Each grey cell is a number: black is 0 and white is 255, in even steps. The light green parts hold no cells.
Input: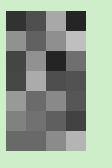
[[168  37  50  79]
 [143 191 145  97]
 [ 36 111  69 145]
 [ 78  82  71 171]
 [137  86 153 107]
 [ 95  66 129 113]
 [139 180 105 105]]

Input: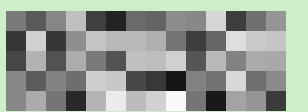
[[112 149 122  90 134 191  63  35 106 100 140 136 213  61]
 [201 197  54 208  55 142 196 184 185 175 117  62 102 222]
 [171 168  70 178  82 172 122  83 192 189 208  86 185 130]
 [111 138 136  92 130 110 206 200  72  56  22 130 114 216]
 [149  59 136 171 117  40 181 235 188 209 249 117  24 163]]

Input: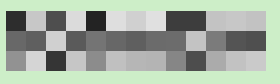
[[199 194  45 199  78 219  35 222 208 224  61  61 195]
 [ 84  79 104  95 208  90 116 103  95 107 108 195 123]
 [194 202 146 213  53 198 140 192 182 180 134  77 171]]

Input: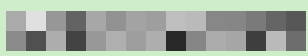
[[101  87 170 224 151  99 167 146 163 158 190 186 135 134 122]
 [186 109 139  80 173  67 152 175 158 174  41 134 172 166  62]]

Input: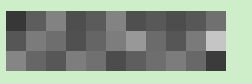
[[ 87 112  55  93 130  78  91 131  79  88  77]
 [122 197  86 123 110  80 101 125 152 107  86]
 [104  59 133 102  87 125 112  76  94 110 124]]

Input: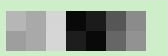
[[ 86 139 182 169 213   9  27]
 [102 146 158 169 214  29   9]]

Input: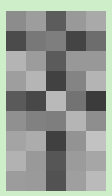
[[153 169 140 157  92]
 [ 68 109  75 120 126]
 [152 152 180 156  91]
 [132 180 158 181  65]
 [115  59  90  72 185]
 [181 142 144 129 126]
 [147 194 164 172  64]
 [155 166 178 153  86]
 [159 186 156 154  82]]

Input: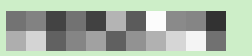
[[133  50 115 130  67 114  65 180  91 252 138]
 [244 113 174 212  97 133 161  96 146 177 214]]

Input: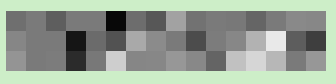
[[137 135 111 122  94 122 122   8 109  87 162 114 122 120 101 122]
 [ 93  62 134 122 122  21 107  82 169 139 122  76 124 135 178 233]
 [122 151 148 122 124  43 120 206 134 135 151 136 100 193 214 183]]
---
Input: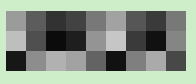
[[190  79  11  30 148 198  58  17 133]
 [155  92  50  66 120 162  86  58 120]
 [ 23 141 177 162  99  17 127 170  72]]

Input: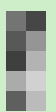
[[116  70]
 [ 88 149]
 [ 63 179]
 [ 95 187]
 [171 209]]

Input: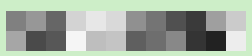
[[166  74  87 245 190 196  95 110 136  52  34 237]
 [128 151 102 211 231 217 144 116  80  58 159 203]]

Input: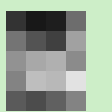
[[ 51  24  30 109]
 [ 90  76  96 131]
 [116  83  64 161]
 [146 168 176 139]
 [131 190 184 226]]

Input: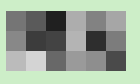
[[136  60  67 180  46 124]
 [117  90  32 173 130 166]
 [187 212 104 154 142  74]]

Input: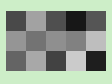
[[149 115 143 129 190]
 [ 73 162  79  23  85]
 [100 168  66 203  30]]

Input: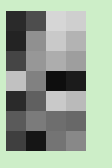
[[ 63  21 116 136]
 [ 42  77 214 207]
 [ 42  96 201 186]
 [ 90 123 110 104]
 [193 129  14  27]
 [ 35 144 201 179]
 [ 69 151 173 158]]
